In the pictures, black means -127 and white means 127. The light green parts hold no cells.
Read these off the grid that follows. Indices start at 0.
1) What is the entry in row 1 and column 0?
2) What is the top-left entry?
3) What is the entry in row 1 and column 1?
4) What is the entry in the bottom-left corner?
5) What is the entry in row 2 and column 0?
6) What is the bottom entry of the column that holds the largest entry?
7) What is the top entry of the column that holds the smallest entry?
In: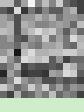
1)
-34
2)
61
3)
-62
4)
-22
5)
33
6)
-22
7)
-34

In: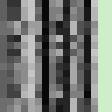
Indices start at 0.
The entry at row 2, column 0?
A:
-31
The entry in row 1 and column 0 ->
-31
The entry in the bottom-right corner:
12
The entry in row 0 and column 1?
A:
-76
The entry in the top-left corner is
-31
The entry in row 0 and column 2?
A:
-76
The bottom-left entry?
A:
-17
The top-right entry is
69
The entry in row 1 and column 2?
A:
-61

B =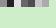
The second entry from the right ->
71
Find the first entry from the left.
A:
15
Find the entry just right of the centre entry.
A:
-49

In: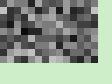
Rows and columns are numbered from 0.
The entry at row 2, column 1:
-77
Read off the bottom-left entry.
11
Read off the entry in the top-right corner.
-4
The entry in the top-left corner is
-48
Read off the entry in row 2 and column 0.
-48
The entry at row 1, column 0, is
65
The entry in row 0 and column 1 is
26
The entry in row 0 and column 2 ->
-4
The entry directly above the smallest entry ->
-63
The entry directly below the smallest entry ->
-48
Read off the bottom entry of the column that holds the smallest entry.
-77
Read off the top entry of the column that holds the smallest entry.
-4
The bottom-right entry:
-90
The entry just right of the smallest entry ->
-90

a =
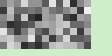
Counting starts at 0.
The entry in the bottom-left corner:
-7
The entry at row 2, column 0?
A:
7
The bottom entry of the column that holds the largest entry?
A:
-52
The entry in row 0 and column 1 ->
33
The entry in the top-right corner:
46
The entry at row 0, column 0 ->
-7
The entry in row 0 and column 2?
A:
7
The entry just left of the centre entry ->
33
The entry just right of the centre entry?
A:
33
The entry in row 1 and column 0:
-68
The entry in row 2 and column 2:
-52
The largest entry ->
112
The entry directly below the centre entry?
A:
-52
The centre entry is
46
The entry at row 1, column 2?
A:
-21
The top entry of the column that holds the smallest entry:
19
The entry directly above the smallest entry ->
-21

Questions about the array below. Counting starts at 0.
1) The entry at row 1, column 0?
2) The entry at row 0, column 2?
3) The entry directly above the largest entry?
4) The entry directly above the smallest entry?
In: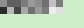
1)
-85
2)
-31
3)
66
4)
13
